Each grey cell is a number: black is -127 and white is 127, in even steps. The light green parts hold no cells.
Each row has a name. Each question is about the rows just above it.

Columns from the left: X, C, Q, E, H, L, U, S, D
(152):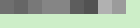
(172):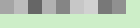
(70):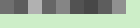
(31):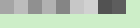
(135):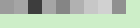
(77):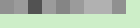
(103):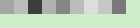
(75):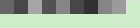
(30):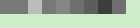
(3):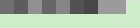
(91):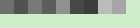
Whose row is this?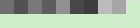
(91)
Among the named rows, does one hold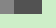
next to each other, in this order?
no
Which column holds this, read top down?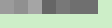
X
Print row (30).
[ -7  -7  60  -7   5 -16 -34 -66 -16]
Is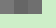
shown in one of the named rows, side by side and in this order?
no
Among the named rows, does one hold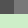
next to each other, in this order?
yes
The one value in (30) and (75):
[5]

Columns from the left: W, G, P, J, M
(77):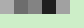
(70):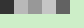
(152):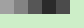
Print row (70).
[-76  57  24  69 -29]
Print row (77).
[ 45 -18   3 -96  33]
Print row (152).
[ 33   3 -41 -85 -52]
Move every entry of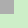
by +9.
[54]

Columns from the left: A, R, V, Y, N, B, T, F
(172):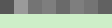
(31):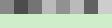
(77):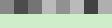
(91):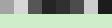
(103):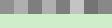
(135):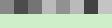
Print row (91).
[ 36  87 -41 -90 -79 -51  77 -99]
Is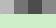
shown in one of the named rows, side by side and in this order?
no

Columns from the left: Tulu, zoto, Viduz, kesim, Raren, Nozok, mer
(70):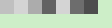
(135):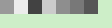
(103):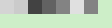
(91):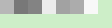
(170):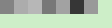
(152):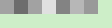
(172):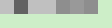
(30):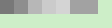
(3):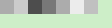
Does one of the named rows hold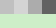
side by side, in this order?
yes
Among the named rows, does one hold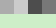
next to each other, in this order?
yes
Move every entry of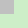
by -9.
[55]
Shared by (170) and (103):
[3]

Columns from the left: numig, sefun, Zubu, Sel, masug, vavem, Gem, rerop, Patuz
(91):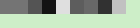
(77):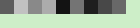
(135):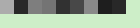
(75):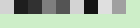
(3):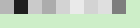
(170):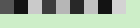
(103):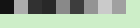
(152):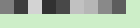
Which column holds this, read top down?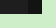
sefun
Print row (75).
[  83  -97  -78   -1  -43   83 -108   95   32]
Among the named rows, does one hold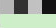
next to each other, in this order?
no

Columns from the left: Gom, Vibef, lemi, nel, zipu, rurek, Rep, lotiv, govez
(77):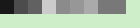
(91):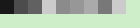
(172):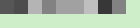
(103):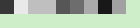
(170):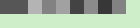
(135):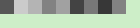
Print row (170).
[-41 -41  52   2  33 -60  11 -72   2]
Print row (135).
[-41  75  52   2  33 -60  -7 -72   2]
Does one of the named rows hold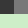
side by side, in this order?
no
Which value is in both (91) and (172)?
[-51]
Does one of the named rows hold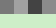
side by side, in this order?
no
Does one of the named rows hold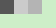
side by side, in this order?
yes
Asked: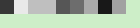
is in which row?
(103)

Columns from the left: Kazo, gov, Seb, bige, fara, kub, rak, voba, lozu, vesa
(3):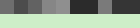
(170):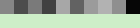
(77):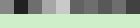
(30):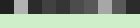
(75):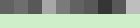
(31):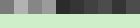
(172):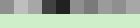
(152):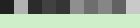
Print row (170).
[   6  -51   -5  -62   39  -29   27   50   15 -121]
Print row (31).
[ -5  50   6  27 -84 -74 -62 -51 -74 -51]
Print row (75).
[-29 -17 -39  39  -5 -29 -39 -74 -39  62]
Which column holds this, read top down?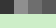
lozu

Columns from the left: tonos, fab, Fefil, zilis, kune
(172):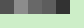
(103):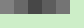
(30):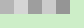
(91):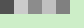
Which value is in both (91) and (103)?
[0]
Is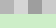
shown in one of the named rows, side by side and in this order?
yes

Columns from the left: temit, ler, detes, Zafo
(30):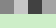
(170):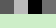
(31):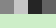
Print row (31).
[  5  70 -90 -29]
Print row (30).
[  5  70 -62  36]

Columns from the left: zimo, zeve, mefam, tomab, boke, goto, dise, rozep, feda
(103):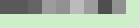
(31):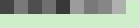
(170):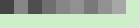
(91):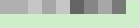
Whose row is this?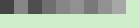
(170)
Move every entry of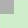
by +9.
[57]
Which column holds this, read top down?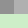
feda
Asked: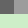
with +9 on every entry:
[-18  37]

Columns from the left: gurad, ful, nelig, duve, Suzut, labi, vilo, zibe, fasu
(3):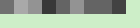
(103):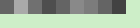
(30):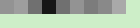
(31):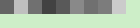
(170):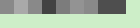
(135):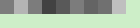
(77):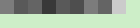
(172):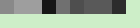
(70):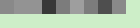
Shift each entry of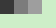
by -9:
[-80 -12  21]
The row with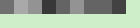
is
(3)
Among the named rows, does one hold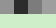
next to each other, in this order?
no
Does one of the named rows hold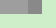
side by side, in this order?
no
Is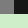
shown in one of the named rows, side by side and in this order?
no

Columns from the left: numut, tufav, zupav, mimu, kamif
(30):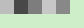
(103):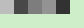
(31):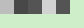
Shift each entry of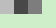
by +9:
[ 70 -46   7]
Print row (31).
[ 61 -55 -43  82 -43]
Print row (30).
[ 61 -55  -2  71   8]
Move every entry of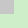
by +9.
[80]
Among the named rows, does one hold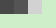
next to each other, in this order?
yes
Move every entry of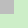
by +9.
[70]

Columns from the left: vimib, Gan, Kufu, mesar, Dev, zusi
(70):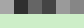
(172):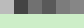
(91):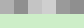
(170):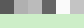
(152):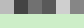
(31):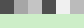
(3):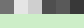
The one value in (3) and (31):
[-48]
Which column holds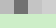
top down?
Kufu
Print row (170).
[-38  48  59 -26 122  68]
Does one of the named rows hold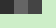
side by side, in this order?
yes
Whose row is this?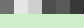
(3)
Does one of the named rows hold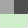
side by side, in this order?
no
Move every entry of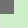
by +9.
[-5]

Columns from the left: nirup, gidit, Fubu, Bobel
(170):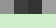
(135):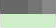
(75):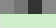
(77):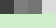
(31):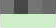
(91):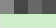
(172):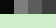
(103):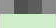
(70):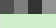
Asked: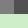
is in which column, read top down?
gidit
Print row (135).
[-23 -23 -11   8]
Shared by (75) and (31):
[-11]
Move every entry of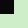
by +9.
[-110]
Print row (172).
[-119   -1  -34  -65]
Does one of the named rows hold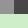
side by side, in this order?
no
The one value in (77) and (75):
[-11]

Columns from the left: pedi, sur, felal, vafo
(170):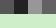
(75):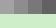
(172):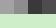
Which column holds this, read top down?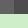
vafo
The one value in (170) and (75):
[-29]

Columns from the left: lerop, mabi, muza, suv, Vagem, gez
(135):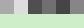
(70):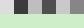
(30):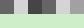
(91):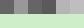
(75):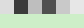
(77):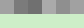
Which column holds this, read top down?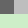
muza
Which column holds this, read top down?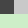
Vagem

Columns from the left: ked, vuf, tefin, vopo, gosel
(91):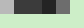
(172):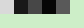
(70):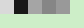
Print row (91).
[ 57 -68 -68 -91 -18]
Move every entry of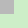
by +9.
[66]

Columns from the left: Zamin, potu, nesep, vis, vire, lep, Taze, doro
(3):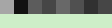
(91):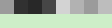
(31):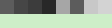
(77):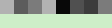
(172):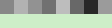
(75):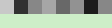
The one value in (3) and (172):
[-23]
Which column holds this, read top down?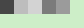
doro
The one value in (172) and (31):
[-87]
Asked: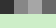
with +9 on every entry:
[-69  16  47 -14]
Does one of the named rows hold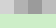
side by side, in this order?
yes
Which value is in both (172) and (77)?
[50]
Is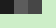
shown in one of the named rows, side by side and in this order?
no

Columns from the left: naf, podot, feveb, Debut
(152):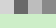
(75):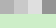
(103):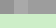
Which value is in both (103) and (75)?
[20]
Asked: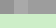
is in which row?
(103)
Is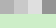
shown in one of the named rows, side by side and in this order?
yes
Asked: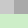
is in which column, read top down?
podot
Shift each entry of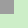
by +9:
[38]
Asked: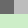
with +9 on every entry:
[-13  70]

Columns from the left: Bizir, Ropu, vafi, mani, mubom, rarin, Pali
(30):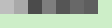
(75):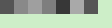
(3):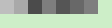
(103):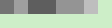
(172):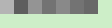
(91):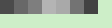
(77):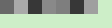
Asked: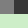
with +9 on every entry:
[  8 -63]
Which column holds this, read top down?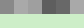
Ropu
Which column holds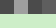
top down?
vafi
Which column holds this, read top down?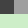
Pali
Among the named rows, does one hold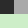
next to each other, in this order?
no
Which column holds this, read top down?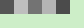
Bizir

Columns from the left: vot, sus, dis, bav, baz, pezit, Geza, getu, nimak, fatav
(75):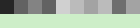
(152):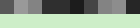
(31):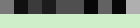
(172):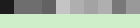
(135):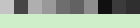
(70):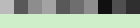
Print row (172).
[-99 -17 -17 -29  68  47  35  47  -7  25]
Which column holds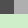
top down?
pezit
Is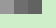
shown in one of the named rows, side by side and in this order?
yes

